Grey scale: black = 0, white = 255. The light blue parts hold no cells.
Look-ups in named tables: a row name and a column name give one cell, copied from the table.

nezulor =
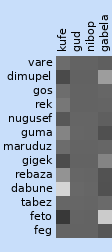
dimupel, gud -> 98
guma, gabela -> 80
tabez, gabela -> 106
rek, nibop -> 99
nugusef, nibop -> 101
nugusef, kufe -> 87
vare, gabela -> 95
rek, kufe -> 119
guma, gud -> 102
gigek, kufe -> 76
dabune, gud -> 104

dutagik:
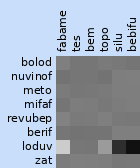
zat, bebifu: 120
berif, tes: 115
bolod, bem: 118
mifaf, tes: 125
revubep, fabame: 130
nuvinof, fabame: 115
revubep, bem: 123
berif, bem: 116
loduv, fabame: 204
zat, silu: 119
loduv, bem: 118
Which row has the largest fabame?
loduv

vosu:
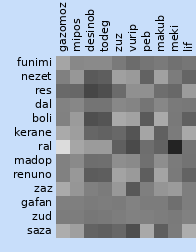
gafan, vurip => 130
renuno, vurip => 154
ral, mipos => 166
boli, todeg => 84
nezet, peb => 98
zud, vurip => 129
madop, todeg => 111
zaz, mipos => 150
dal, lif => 120
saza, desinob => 99
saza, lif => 173
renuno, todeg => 94
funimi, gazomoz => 165
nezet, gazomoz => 128
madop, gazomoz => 129
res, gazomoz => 105
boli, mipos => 155
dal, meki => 122
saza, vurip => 78

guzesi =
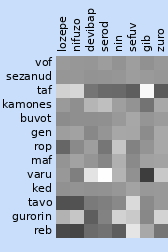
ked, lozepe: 145
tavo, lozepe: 81
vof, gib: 145
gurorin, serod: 130
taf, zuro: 90
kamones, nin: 159
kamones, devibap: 181

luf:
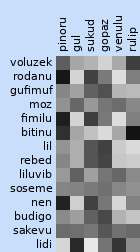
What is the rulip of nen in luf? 130
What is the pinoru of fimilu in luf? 30
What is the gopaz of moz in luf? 118
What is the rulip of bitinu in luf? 19
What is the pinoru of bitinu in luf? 48
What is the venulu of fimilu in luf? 221
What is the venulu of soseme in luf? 135
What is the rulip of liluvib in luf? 138
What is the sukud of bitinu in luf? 193
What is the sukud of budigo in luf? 97
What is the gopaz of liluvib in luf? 117
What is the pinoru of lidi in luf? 214
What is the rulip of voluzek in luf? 62
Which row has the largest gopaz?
bitinu

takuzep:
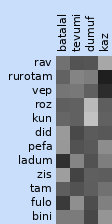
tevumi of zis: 67
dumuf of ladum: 82
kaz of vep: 44
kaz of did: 88
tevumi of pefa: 82
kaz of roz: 94
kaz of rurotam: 31
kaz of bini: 149
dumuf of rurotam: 125
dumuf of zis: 95
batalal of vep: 117
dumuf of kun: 194
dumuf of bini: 71
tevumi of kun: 97
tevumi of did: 73
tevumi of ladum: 133
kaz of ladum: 126
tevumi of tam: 82
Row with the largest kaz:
rav

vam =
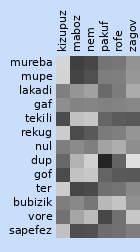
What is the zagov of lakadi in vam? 170
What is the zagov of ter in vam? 136
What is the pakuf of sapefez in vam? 109
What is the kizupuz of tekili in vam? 76
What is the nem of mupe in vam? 80
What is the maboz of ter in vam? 70
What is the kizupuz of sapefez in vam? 193
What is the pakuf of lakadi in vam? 106
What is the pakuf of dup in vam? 37

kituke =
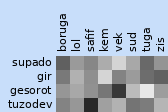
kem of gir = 213
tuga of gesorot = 232
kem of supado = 172
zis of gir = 97
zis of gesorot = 157
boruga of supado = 96
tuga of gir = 109
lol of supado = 154

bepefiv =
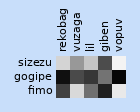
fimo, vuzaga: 217
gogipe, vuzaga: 74
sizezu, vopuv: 243
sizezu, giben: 76
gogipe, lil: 55
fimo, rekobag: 65
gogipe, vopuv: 6
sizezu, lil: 197
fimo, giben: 32
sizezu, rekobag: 212

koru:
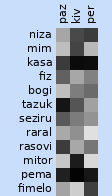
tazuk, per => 161
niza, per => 60
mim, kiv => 68
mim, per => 184
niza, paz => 166
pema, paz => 32
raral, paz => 169

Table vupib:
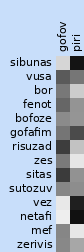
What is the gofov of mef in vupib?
134
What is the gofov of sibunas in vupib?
214
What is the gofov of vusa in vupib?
90
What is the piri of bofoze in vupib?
149
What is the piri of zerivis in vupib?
167
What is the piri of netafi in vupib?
17
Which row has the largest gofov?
netafi

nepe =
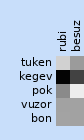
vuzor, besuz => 162
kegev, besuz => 66
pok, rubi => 138
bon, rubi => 163
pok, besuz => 237
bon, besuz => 162
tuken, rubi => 209
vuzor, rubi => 162
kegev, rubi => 4
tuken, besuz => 155
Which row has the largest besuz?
pok

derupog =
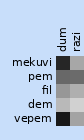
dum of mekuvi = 38
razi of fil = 175
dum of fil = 151
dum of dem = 185
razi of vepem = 163
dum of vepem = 24
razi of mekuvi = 167
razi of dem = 209
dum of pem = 104
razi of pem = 107
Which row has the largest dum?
dem

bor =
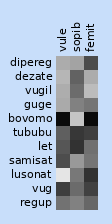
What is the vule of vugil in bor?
173
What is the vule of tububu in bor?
95
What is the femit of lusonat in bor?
50
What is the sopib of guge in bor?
129
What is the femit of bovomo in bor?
10
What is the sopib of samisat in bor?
153
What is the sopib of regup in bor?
129
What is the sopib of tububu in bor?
55
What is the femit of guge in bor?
117
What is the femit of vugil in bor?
188
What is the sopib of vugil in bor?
108

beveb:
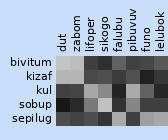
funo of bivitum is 70
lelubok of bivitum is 88
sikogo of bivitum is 47
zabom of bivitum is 189
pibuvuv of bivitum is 65
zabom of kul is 68
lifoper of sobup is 121
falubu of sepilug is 170
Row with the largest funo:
sepilug

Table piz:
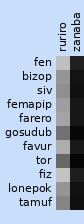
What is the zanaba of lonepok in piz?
18
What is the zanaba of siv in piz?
17
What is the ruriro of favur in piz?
173
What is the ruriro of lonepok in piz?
149
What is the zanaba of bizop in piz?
19
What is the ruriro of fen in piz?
191
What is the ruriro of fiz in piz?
194
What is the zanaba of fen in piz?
32
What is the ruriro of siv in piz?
143
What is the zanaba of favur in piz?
25
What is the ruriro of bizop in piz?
149
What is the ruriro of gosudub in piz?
114
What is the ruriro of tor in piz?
103
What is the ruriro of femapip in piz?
158
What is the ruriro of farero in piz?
164
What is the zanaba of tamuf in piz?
16
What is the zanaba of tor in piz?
6

